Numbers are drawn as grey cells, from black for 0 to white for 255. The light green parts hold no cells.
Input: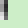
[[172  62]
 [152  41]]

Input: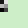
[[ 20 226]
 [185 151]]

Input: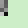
[[153  89]
 [148  94]]

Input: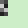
[[103  68]
 [206  32]]

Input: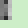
[[122  58]
 [122 132]]

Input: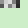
[[147 207]
 [ 84 223]]

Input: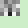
[[176 110]
 [186 151]]
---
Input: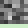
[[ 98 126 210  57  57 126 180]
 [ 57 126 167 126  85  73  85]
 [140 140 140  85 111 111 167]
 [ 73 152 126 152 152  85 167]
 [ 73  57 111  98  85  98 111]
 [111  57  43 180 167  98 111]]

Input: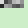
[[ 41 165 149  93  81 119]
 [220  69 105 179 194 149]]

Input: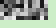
[[128 219 204 233  41  41  82  68  13  53 233  53]
 [141  26 112  53  26  13 219  41 173 189  26 173]
 [219  26  96 204 173 204 204 128  96  68 173 128]
 [ 13 112  82  82 173  68 189  53 157 189  26 219]
 [141 128  68 157 204 112 189 141 157 112 141  82]]

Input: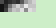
[[ 19  61 155 196 184 222 140 222 208]
 [ 19  46 113 169 208 169 234 196 196]
 [ 75  32  46  61  46  89 155 184 208]]

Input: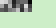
[[164  75 178  49 123  63 218  63]
 [218 206 152  34  91 107 107   6]
 [ 91  75 123 139 192  49 164  91]]

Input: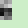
[[143 182 210]
 [182 143 168]
 [168 115 128]
 [ 16 100  74]
 [ 30  59  44]]

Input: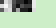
[[ 93 204 219  57 159  30  30   6 219]
 [219 246 204  69  18  81  57  57 233]
 [ 69 219 189  81  44  44   6  30 233]]

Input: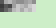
[[ 88 170 185 158 142 142 158 170 142]
 [ 72 100 128 185 200 170 200 185 216]
 [ 59  88  72 158 200 185 170 200 216]]
